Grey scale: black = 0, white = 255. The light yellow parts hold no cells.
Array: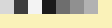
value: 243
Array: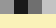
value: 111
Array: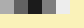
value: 27
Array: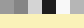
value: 212
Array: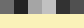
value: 165
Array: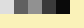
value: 145
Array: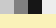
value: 22
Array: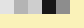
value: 206
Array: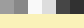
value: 249
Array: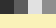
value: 225
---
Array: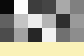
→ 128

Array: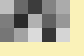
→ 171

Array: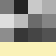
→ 175

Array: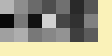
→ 85

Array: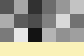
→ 195

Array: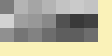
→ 195

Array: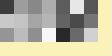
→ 86
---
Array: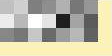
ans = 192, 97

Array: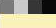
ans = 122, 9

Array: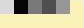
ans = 218, 150

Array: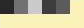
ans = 40, 91

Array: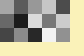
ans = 166, 145

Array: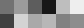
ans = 114, 141
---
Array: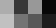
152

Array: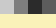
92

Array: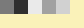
161

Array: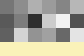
212

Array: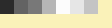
196

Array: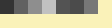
119

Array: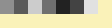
143
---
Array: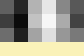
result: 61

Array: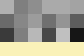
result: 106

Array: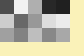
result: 205

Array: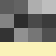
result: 131

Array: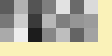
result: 120

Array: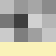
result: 118

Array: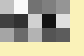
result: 64

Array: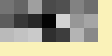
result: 93

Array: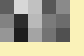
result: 130
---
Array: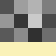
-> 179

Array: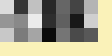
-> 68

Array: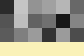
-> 182

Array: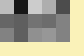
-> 174

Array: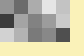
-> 229

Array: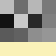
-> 183

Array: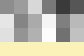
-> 58

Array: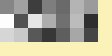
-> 180
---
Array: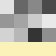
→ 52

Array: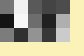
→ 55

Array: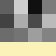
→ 158

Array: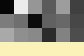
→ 130

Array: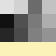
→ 128

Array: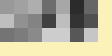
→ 87

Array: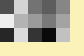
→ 10

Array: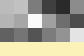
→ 147

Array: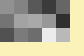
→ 236

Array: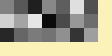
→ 52
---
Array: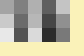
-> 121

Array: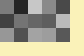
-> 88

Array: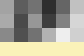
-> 208

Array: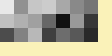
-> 41

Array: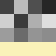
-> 140

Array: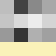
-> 160

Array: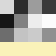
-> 144

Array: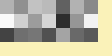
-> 89
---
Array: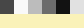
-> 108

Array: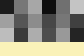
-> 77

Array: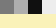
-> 174

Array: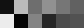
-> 38

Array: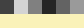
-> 37

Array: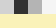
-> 49
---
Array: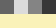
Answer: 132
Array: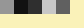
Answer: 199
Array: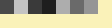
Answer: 106
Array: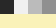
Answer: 187
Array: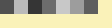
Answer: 157
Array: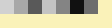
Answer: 17
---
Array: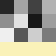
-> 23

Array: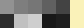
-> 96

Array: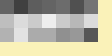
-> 184

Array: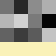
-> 122

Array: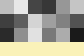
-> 129

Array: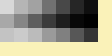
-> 8

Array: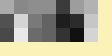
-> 43
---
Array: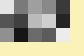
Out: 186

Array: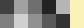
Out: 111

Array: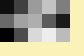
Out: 174

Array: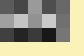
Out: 146

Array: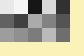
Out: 171

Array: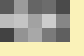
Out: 162
